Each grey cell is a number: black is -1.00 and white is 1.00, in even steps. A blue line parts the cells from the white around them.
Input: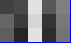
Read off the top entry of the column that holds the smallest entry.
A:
-0.43
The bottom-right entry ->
-0.10
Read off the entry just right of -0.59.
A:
-0.05
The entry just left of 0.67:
-0.54

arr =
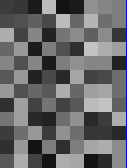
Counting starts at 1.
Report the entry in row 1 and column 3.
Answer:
-0.79
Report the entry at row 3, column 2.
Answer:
-0.48
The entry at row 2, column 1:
-0.43
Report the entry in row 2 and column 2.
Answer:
-0.37
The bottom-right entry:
0.09
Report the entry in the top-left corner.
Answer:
-0.53
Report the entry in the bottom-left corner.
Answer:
-0.31
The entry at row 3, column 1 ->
0.36
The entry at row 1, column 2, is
-0.58

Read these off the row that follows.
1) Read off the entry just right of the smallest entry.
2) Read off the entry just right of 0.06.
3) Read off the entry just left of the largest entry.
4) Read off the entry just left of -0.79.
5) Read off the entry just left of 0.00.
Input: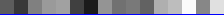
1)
0.16
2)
0.76
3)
0.48
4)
-0.50
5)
-0.56

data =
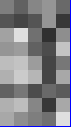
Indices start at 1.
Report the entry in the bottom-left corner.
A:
0.32
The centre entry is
0.22
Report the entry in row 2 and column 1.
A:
-0.34
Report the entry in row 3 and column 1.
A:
0.27
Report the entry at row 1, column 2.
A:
-0.24
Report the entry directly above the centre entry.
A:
-0.24
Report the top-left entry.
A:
-0.01
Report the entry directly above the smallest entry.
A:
0.17
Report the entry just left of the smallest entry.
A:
-0.12
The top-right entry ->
-0.18
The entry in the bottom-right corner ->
0.75
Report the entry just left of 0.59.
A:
0.38
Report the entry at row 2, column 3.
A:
-0.34

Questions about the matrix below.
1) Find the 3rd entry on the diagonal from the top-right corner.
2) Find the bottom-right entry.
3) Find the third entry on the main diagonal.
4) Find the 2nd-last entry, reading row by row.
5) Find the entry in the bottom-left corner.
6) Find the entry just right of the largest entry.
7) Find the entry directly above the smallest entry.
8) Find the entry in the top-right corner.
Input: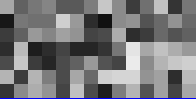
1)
-0.18
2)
0.31
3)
0.20
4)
-0.47
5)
-0.59
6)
0.09
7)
0.56
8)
-0.07
